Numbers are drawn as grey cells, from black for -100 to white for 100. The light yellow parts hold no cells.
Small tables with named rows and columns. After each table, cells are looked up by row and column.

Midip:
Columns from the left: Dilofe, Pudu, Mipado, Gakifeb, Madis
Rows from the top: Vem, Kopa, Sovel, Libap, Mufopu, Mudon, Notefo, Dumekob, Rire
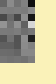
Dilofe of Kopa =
-1
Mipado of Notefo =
-34
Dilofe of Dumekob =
-15
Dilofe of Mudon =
-35
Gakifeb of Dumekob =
6
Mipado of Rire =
-9
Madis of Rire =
-3
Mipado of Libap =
13
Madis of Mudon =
-75
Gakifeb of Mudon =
11

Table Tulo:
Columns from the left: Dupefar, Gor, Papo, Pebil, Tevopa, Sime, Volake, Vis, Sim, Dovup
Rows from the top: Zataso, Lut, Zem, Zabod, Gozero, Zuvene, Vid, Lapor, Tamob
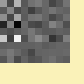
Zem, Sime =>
-7
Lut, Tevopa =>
-50
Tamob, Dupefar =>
-33
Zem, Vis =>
-43
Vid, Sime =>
-21
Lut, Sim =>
-19
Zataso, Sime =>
-4
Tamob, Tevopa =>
-36
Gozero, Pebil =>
-20
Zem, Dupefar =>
12
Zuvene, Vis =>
-59
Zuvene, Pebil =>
-38
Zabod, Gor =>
2
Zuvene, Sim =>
-40
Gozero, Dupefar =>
-32
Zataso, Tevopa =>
-11
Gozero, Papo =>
-28
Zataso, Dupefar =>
21
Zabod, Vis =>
2
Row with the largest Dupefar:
Zuvene

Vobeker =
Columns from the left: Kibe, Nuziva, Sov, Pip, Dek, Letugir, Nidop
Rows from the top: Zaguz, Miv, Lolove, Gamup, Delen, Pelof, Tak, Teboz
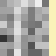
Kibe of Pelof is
-60
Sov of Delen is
76
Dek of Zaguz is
50
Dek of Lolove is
-2
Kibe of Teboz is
21
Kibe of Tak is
29
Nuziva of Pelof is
-19
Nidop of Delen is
38
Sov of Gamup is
72
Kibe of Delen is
16
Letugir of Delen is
41

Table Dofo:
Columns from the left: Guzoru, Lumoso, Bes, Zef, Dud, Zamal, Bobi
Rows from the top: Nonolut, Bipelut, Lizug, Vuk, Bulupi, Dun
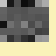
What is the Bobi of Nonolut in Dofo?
33
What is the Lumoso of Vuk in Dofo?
-12
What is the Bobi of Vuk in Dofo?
-37
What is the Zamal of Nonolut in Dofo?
13
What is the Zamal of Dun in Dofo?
16
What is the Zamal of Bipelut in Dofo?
-29
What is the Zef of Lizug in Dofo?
-34
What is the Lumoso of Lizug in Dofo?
-35
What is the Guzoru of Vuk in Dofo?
-87
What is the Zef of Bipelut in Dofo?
-36
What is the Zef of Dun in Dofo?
-61
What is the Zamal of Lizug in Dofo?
-36
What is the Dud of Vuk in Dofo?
-40
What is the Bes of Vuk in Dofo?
-26

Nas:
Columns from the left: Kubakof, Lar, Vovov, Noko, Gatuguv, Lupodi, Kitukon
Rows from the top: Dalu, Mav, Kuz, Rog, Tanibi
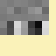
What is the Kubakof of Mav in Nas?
-1
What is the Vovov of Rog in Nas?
69
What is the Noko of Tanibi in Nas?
20
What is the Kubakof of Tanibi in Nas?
-11
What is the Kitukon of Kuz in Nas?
0
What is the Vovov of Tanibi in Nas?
61
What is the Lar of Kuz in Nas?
-1
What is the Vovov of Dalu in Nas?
3
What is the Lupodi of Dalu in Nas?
-9

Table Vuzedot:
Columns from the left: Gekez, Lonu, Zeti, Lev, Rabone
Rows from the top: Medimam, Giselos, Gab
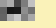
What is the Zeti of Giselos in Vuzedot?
-80
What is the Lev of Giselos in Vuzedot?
11
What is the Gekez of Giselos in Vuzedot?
-24
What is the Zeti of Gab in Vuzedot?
57
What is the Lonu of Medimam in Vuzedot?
36
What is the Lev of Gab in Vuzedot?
2
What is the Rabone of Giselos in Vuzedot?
-11
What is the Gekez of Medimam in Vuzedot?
22
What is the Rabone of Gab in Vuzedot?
32
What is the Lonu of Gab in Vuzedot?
37
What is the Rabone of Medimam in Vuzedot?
51
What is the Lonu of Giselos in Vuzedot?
-82
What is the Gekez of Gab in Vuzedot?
-21
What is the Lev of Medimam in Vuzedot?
-2
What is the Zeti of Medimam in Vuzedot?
-44

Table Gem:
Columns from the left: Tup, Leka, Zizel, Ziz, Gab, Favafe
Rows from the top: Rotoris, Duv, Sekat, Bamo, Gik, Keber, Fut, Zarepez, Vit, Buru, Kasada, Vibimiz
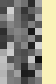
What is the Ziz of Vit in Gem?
-36
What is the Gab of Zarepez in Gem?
-24
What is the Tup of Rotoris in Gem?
-31
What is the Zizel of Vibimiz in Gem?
-5
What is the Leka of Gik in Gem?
-7
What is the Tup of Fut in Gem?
-58
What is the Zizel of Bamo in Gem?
-10
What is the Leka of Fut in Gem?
47
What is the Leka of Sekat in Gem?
40
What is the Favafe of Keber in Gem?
-52
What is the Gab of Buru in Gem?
0
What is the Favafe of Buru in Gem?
-29
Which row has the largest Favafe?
Fut

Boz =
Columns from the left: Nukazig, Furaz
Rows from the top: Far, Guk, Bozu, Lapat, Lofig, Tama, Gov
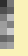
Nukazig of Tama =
-21
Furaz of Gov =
27
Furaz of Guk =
-24
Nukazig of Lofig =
26
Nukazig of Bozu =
-2
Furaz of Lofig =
59
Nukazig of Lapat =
23
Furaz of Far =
-6
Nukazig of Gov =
17
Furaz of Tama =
-9
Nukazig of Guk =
-37
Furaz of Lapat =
1
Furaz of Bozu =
47
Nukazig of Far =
-64

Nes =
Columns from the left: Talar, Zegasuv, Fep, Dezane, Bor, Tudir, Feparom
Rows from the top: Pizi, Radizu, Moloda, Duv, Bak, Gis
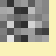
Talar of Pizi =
-4
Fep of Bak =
6
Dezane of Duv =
-64
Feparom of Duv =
-3
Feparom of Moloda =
14
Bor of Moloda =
12
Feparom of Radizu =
4
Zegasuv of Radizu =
36
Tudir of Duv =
35
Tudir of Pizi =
16
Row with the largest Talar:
Radizu

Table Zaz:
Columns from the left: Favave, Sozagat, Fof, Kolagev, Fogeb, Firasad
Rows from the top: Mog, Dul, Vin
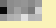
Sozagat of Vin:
37
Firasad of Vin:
45
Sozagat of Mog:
10
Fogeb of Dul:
-5
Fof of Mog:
14
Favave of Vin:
18
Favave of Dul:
-94
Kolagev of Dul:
12
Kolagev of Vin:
75
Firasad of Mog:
22
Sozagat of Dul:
9
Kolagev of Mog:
17
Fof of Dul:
27
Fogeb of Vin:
43
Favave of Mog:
-16
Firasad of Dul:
63
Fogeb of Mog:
8
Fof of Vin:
42
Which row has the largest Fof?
Vin

